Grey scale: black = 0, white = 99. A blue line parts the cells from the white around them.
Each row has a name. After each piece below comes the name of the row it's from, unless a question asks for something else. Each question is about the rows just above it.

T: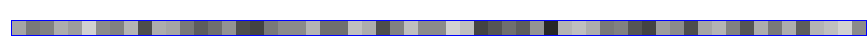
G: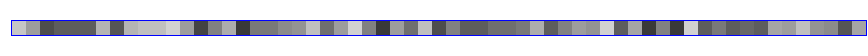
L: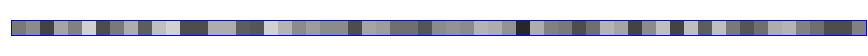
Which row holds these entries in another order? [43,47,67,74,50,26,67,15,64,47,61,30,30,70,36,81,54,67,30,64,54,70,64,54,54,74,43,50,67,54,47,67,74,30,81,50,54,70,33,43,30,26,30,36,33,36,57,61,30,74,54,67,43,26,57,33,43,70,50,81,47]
L
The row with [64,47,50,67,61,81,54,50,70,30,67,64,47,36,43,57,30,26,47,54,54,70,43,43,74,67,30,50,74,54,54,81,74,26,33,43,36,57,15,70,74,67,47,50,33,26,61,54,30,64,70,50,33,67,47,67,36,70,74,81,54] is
T
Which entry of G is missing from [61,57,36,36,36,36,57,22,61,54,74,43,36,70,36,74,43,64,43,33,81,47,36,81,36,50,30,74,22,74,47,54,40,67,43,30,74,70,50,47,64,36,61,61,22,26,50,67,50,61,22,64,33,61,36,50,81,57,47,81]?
[77]
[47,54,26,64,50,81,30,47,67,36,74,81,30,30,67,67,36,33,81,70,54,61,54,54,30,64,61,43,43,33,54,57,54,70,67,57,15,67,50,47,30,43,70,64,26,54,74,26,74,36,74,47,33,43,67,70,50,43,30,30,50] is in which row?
L
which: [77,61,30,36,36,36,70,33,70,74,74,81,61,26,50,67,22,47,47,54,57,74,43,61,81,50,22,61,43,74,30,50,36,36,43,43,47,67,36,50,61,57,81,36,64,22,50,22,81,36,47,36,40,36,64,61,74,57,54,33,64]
G
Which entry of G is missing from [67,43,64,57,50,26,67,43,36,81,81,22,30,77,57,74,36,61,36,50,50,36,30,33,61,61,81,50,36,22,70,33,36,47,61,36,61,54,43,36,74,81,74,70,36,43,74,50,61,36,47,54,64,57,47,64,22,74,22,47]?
[40]

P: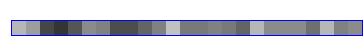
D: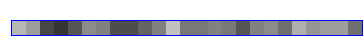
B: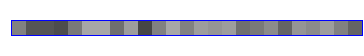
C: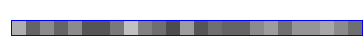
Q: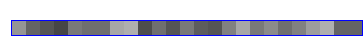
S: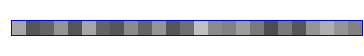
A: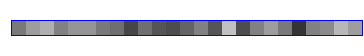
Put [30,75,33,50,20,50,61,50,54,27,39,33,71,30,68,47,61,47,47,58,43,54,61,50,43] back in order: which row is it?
D
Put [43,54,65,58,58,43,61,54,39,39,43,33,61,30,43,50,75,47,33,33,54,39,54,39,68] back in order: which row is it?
C
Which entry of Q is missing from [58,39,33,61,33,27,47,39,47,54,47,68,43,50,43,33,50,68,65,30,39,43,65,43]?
[36]

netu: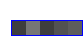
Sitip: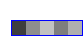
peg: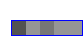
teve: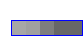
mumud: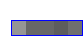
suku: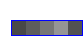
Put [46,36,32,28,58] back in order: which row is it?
suku
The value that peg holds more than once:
[58]
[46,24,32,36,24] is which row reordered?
netu
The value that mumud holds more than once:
[40]

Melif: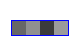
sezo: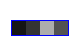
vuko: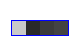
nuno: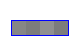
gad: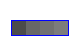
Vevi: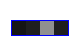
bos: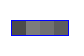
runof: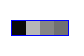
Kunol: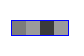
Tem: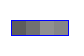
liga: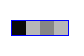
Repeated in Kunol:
[60]
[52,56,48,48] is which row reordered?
nuno
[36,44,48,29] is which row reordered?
bos

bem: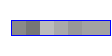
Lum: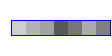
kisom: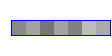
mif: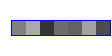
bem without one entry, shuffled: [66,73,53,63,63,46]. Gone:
[59]
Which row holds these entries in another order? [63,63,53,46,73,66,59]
bem
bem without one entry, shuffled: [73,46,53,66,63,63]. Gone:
[59]
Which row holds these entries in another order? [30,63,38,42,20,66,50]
mif

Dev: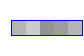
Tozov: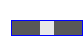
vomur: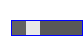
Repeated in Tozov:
[34]
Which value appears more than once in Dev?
[70]
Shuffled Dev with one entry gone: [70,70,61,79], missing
[57]
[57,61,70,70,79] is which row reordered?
Dev
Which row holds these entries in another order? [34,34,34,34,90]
Tozov

